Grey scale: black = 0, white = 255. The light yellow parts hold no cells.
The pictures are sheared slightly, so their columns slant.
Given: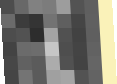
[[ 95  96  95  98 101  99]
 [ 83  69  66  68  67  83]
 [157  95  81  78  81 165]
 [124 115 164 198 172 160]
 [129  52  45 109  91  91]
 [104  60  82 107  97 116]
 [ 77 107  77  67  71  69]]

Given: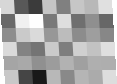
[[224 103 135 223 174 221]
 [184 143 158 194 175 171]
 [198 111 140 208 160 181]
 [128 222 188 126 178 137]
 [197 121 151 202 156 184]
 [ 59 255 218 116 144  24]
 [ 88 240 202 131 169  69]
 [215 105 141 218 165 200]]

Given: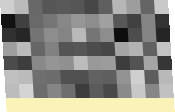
[[201  51  37 195  54 185 193]
 [101 133 133  97 166  93 134]
 [157  65  77 179  83 207 200]
 [182  87  13 165  60 147 138]
 [ 95 160 141  70 156  95  73]
 [ 71 141 117  76 153  98  91]
 [ 86 150 185  87 188  80  60]
 [ 89 135 132  84 144  81 110]
 [ 86 118 141 129 149 108 133]
 [104 105 116 102 137 111 108]
 [186  64  38 186  61 187 212]
 [207  18  49 158  75 192 188]]

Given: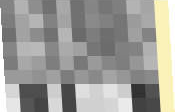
[[165 168 131 176 181 138  82  72]
 [179 155 160 131 150 130  51  66]
 [128 118 118 128 126 150 205 234]
 [118 129 110 108 134 164 226 213]
 [133 138 125 118 154 137 209 208]
 [113 113 106 161 120 151 222 208]
 [168 163 181 170 162 125  70  69]
 [113 130 113 135 126 160 205 216]
 [142 181 140 185 157 145  78  69]
 [178 163 162 182 168 154  78  85]
 [132 125 112 133 124 154 213 230]]

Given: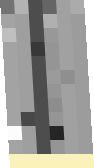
[[171 156 156 156 156 156 156 156 156 156 156]
 [161 161 161 161 161 143 161 161 161 161 161]
 [101 176 152 149 149 155 149 141 149  38 149]
 [ 77  77  77  56  77  77  77  77  77  77  77]
 [179 159 159 159 159 159 159 159  72 159 159]
 [116 163 191 163 163 163 163 163 163 252 163]]

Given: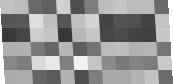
[[106 196 199 118 201 107]
 [187  68  65 180 125 194]
 [187  81  67 178 132 179]
 [197  84  75 189 121 168]
 [189  68  70 186 139 169]
 [125 210 197 116 197 126]
 [ 78 192 183  92 241  77]
 [207  85  55 182 127 178]
 [ 95 191 196 101 233  90]
 [105 222 205 120 217 100]
 [187  87  69 176 125 172]
 [193  86  57 175 135 171]]

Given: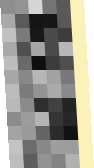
[[ 89  88  61 183  79 120 138  36  39  18 157 177]
 [116  23  75  74  60 162 170  65  53  43 158 131]
 [213  21  24 166  15 183 148  46 180 100 136 146]
 [147  90 122  80 106 136 123 139 156 154 108  93]
 [142 169 193 169 188 167 188 185 140 164 195 189]]

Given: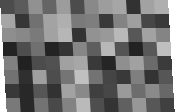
[[175  57 132 191  59  86 104  64]
 [162  70 162  88 107  51 138  87]
 [ 50 159  87  34 161 127 109 151]
 [166 131 185  84 143  57 154  96]
 [157  57 153 184  37  69  71  52]
 [137 126 146  94  57 115  63  78]
 [ 76 122  51 134 167 192 137 186]
 [156 175 182  52 161 117 162 131]
 [101 163 162  35  81  77  50  73]
 [145 113 122 112  76 159  86 115]
 [ 91  54 136  78  33  47  40  40]
 [ 76 166 142  35 129 114  56 121]]

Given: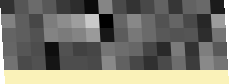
[[ 27 156 116  88 116]
 [105  39  45 126 137]
 [ 98  73  85  51  60]
 [ 54 101  83 123 109]
 [ 98  82  88  41  74]
 [ 72 106 106  70  48]
 [ 51 136 120 103  71]
 [ 74 102  92 109  97]
 [133   0  23 117 137]
 [ 11 201 154  70  73]
 [ 45 158 132  65  77]
 [ 57 141 123  81  77]
 [ 88 125 131  14  21]
 [107  71  82  77  81]
 [ 86  94  94  86  74]
 [ 50 129 100 102 114]]
